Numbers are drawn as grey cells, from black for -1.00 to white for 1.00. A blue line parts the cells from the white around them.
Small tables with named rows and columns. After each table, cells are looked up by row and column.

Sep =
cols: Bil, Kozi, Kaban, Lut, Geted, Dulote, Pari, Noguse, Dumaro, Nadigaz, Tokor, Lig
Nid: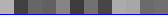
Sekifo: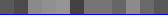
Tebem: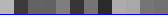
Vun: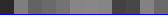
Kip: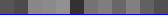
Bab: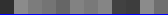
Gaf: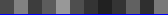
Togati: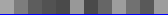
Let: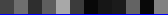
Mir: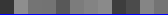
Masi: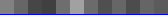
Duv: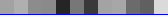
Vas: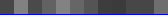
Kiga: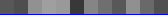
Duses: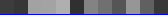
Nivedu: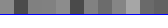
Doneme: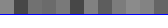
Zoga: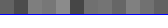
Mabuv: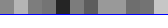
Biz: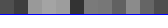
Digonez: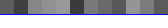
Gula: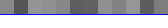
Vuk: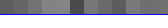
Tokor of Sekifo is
-0.18
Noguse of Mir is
0.08
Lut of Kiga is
0.25
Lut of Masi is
-0.50
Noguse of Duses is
-0.12
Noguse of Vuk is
-0.17
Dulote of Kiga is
-0.56
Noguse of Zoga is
-0.09
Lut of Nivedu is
0.01
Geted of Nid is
0.04
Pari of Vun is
0.06
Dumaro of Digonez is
-0.31
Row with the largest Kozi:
Mabuv

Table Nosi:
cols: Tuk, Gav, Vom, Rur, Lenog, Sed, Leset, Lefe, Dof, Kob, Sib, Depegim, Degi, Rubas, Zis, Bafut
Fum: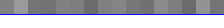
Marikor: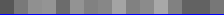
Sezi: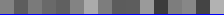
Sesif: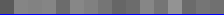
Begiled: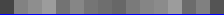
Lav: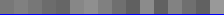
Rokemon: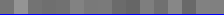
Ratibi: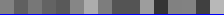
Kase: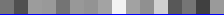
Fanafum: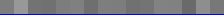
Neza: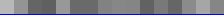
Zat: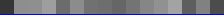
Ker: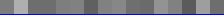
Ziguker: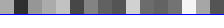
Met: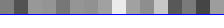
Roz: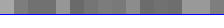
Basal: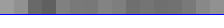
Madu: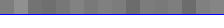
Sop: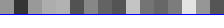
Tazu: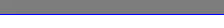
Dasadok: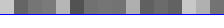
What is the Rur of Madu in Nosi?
-0.13
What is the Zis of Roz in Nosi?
0.20
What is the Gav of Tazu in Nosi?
-0.02
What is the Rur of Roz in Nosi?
-0.11
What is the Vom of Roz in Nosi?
-0.11
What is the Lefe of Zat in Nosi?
-0.14
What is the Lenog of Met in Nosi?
-0.07
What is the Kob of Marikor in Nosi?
0.01
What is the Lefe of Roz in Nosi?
-0.03
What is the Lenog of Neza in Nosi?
0.19
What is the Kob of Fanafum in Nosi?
-0.11
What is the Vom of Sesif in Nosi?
0.02
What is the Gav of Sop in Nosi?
-0.59
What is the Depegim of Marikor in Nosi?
0.32
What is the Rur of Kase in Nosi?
0.20
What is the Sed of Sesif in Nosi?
0.06
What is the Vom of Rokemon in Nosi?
-0.10
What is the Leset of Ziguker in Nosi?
0.03
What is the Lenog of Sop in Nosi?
0.40
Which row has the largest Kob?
Ziguker

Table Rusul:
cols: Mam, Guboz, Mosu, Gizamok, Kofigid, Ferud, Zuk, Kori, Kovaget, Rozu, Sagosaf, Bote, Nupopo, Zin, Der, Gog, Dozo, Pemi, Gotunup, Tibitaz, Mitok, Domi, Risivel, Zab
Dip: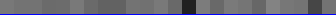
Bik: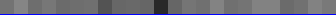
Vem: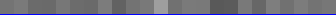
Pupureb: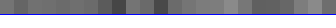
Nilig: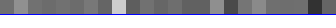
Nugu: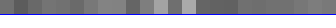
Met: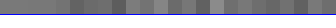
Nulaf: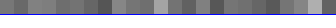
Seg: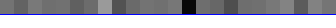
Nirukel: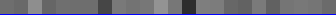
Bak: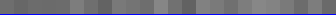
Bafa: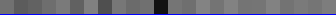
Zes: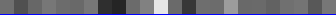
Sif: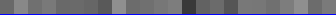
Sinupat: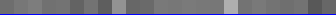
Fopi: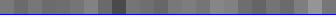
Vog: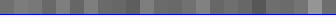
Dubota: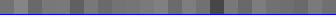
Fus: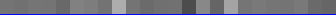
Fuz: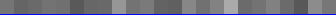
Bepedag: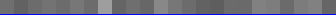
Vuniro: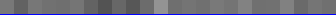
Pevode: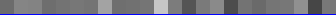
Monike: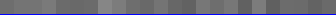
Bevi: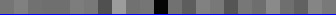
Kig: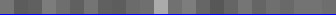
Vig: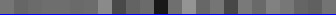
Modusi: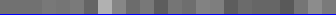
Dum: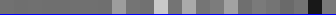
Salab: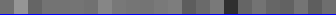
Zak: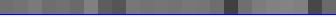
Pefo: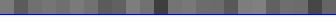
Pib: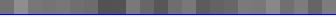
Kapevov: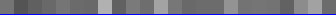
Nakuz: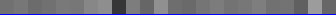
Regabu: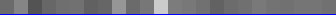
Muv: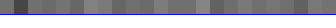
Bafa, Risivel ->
-0.08
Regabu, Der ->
-0.11
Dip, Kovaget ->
-0.23
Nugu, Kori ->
0.03
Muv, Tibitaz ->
-0.08
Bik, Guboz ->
0.04
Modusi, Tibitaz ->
-0.20
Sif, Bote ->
-0.07
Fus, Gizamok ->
-0.09
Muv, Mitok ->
-0.13
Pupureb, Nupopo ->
-0.16
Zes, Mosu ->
-0.19
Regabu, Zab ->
-0.11
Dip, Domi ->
-0.09
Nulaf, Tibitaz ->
-0.30
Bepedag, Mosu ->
-0.15
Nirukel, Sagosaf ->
-0.07
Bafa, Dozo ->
0.02

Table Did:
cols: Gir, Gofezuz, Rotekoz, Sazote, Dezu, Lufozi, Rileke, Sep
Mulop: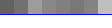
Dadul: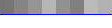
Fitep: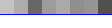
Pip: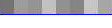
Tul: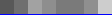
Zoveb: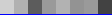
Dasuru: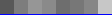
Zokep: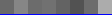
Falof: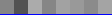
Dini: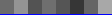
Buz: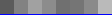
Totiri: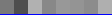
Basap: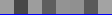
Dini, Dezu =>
-0.33
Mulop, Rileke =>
0.03
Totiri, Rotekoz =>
0.39
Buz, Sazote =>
0.10
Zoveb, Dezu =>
0.40
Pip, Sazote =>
0.51
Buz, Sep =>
0.46
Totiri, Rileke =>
0.10
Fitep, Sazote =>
0.22
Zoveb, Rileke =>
0.21
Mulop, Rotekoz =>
0.22
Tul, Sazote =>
0.11
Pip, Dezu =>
0.14
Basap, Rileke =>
-0.30
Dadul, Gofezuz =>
0.04
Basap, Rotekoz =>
0.23
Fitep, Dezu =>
0.33

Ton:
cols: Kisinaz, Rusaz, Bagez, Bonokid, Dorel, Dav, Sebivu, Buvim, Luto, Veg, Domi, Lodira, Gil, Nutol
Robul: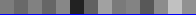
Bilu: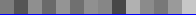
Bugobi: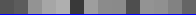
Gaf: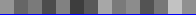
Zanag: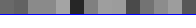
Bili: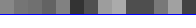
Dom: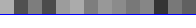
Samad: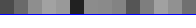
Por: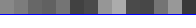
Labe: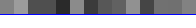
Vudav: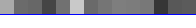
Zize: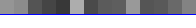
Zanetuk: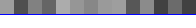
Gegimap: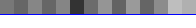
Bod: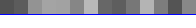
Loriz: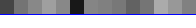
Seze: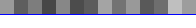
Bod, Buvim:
-0.19
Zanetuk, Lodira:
-0.49
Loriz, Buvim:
0.00
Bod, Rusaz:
-0.28
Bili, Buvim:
0.23
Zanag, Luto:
0.22
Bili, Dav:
-0.60
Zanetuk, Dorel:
0.35
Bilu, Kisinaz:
-0.03
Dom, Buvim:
0.19
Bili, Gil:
0.26
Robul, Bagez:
0.01
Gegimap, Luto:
-0.22
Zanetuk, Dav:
0.18
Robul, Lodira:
0.10
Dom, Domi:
0.05
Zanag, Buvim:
0.24

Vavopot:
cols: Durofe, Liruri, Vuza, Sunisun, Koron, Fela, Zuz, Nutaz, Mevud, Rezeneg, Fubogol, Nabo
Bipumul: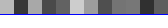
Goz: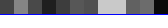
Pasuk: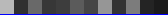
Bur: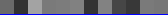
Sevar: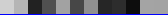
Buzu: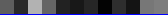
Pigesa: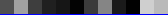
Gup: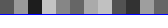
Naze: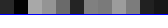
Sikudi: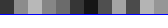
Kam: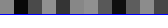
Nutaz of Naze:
-0.04
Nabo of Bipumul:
-0.26
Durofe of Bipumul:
0.46
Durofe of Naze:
-0.69
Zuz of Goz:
-0.37
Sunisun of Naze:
0.16
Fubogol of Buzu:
-0.07
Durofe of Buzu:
-0.26
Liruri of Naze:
-0.98
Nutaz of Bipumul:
-0.38
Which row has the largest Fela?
Bipumul

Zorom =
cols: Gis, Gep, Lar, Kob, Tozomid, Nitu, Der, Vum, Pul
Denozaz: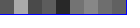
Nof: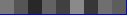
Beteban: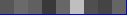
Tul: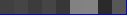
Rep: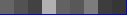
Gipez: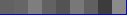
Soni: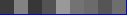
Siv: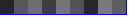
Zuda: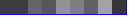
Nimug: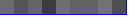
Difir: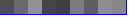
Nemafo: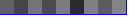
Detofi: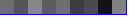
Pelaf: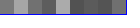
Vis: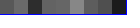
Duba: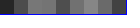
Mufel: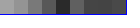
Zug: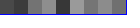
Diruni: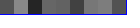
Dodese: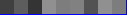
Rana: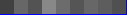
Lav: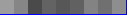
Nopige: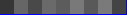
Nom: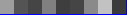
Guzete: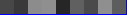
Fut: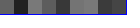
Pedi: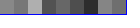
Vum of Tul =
-0.67
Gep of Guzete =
-0.55
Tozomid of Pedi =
-0.19
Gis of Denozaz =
-0.31
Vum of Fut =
-0.54
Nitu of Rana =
-0.33
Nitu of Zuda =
-0.01
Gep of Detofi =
-0.33
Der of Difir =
-0.26
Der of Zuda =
-0.24
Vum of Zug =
0.10
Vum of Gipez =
-0.53
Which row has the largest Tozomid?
Pelaf

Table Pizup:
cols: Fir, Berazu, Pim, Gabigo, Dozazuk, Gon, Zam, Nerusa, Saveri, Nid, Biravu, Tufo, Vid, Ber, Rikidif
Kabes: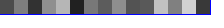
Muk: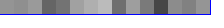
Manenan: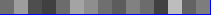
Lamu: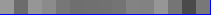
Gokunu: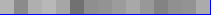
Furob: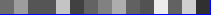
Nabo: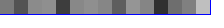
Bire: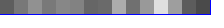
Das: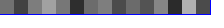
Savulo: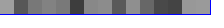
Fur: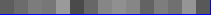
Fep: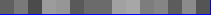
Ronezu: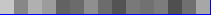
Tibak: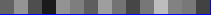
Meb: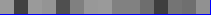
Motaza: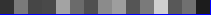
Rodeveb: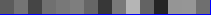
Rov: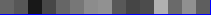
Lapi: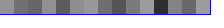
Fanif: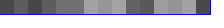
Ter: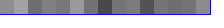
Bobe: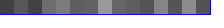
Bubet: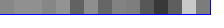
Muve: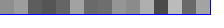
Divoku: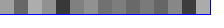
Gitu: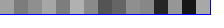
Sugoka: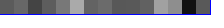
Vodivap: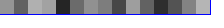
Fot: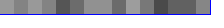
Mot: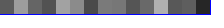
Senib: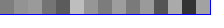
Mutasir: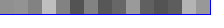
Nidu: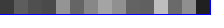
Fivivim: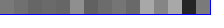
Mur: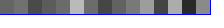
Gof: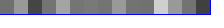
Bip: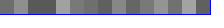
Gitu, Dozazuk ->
-0.02
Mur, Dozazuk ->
-0.16
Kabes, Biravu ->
-0.30
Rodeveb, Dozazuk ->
-0.06
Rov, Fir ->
-0.21
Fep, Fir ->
-0.25
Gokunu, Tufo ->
0.03
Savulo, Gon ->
-0.52
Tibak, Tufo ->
0.48
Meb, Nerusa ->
0.21
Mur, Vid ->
0.35
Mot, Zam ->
-0.42
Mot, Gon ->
0.09
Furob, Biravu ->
-0.36
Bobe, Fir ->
-0.49
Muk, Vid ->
0.10
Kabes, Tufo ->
0.51
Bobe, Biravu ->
-0.34
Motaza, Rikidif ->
-0.78

